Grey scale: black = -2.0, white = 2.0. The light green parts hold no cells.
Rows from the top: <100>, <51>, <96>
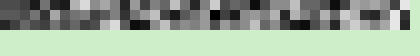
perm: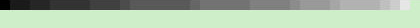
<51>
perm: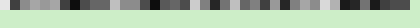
<100>

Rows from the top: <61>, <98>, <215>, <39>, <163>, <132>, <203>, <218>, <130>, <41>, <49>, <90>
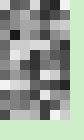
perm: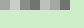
<215>
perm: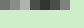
<203>
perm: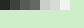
<130>
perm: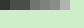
<203>
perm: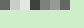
<218>
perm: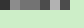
<98>

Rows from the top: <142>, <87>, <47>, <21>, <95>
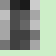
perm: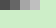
<47>
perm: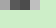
<87>
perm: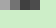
<95>

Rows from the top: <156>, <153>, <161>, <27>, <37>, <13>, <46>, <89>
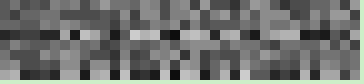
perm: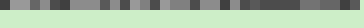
<153>
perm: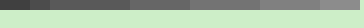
<161>
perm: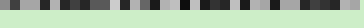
<89>
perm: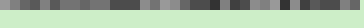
<13>
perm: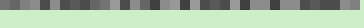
<46>

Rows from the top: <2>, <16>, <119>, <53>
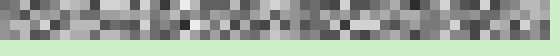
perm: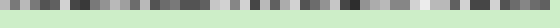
<2>
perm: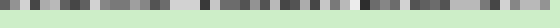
<119>
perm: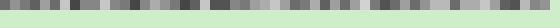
<53>
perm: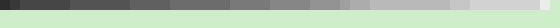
<119>
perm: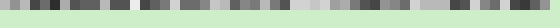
<2>
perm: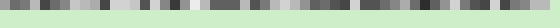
<2>

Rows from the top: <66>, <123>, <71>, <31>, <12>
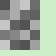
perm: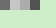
<66>
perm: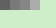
<31>
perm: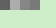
<31>
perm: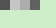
<71>
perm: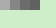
<123>
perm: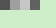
<12>
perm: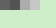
<71>

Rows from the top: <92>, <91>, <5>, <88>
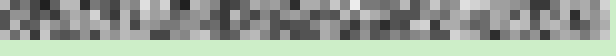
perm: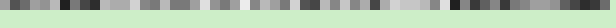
<92>
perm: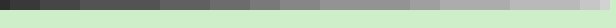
<5>
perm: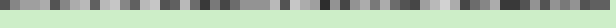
<88>
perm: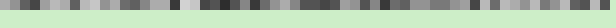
<5>
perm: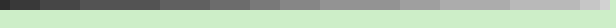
<91>

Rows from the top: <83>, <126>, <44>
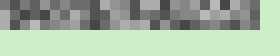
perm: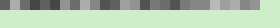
<126>
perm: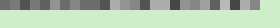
<83>
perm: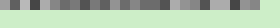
<83>
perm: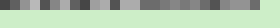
<83>
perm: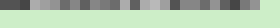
<126>
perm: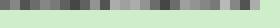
<44>
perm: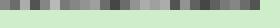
<44>

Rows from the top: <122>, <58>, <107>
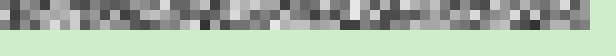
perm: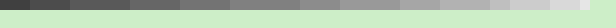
<58>
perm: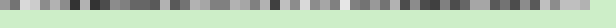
<107>

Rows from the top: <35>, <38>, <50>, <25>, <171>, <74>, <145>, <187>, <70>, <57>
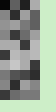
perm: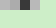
<74>
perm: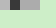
<171>

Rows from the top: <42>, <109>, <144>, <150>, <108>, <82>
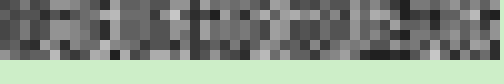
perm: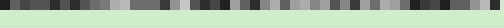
<109>
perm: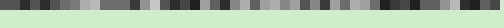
<109>
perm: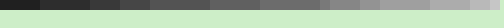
<109>

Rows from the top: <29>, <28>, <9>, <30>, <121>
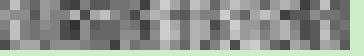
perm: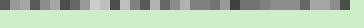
<121>
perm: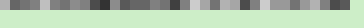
<9>
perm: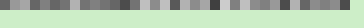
<30>
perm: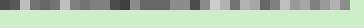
<30>
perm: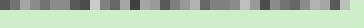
<28>

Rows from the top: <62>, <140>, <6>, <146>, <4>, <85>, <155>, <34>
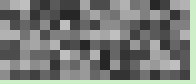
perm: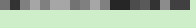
<140>
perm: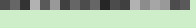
<4>
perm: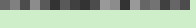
<34>
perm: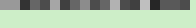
<85>

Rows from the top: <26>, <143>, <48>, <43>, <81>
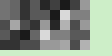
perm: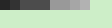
<48>
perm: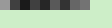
<26>
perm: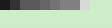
<143>
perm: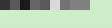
<143>
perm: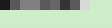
<43>
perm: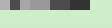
<81>
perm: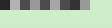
<48>

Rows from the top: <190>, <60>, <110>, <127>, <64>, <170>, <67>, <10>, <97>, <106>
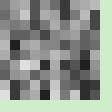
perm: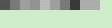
<170>
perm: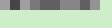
<10>
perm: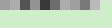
<190>
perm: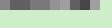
<127>
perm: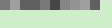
<127>

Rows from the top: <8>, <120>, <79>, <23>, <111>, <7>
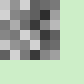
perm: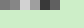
<7>
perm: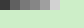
<7>
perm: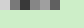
<7>
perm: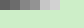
<111>

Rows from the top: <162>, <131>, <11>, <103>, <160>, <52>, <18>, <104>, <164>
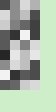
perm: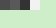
<104>
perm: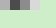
<162>
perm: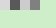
<160>
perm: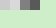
<160>
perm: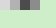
<162>
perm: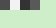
<104>
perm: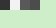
<104>

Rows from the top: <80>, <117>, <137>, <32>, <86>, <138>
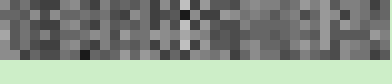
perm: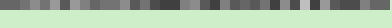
<137>
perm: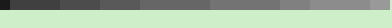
<117>

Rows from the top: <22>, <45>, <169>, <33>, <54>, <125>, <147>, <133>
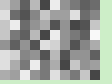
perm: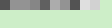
<54>
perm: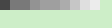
<133>

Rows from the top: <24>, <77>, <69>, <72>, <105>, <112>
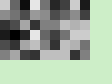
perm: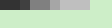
<112>
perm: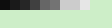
<24>
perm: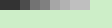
<105>
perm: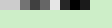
<72>
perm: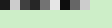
<24>
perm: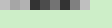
<105>
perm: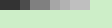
<69>

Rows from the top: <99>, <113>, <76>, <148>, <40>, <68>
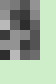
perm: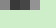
<113>
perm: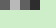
<76>
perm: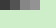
<148>

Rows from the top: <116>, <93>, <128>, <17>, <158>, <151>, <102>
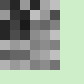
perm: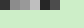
<17>
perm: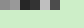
<17>
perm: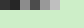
<17>
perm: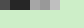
<116>
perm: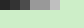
<93>
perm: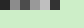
<17>

